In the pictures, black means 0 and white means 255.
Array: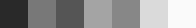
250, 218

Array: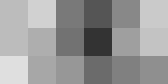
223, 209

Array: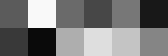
249, 222

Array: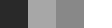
255, 167

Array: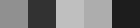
191, 173

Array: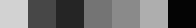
210, 174

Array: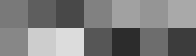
220, 205

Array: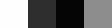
254, 141

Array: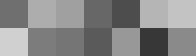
208, 195

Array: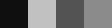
193, 139
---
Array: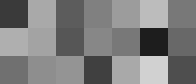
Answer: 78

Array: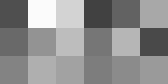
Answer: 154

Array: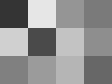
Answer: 103

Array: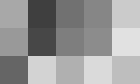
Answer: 190

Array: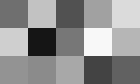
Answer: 97

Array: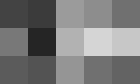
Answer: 99
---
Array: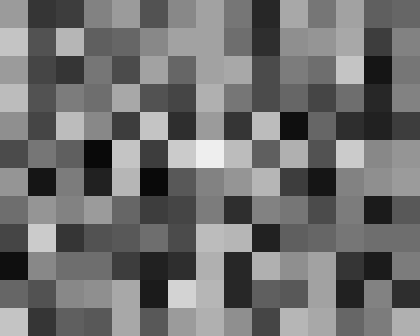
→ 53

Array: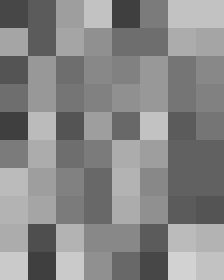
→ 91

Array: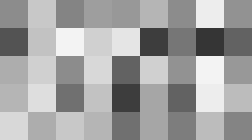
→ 200

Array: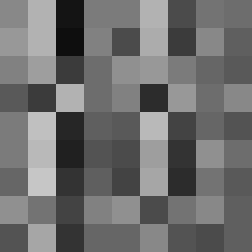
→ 178

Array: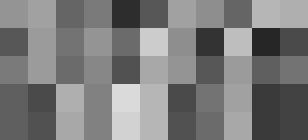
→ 161

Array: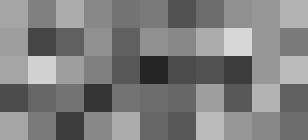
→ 128

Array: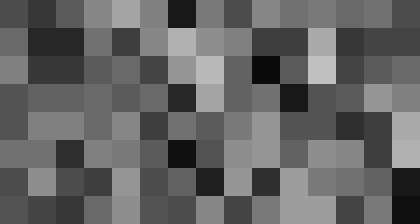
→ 55

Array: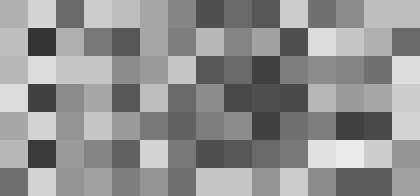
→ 212
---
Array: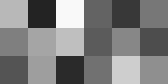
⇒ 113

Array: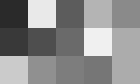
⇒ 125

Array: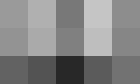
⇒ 40

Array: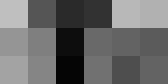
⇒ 113

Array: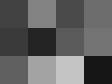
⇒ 163

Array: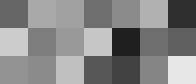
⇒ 66

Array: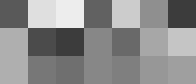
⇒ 127

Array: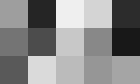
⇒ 187

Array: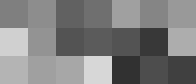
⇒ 49
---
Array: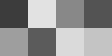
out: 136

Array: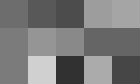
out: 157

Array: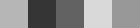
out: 217

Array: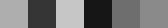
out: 110

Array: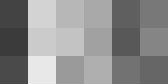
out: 95

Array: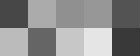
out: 151

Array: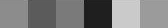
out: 202

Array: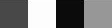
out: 11

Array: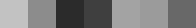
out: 155
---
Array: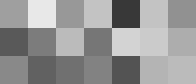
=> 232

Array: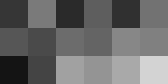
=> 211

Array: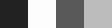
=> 253

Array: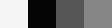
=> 245

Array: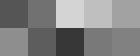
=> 212

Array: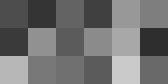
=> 202

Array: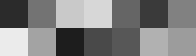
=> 235
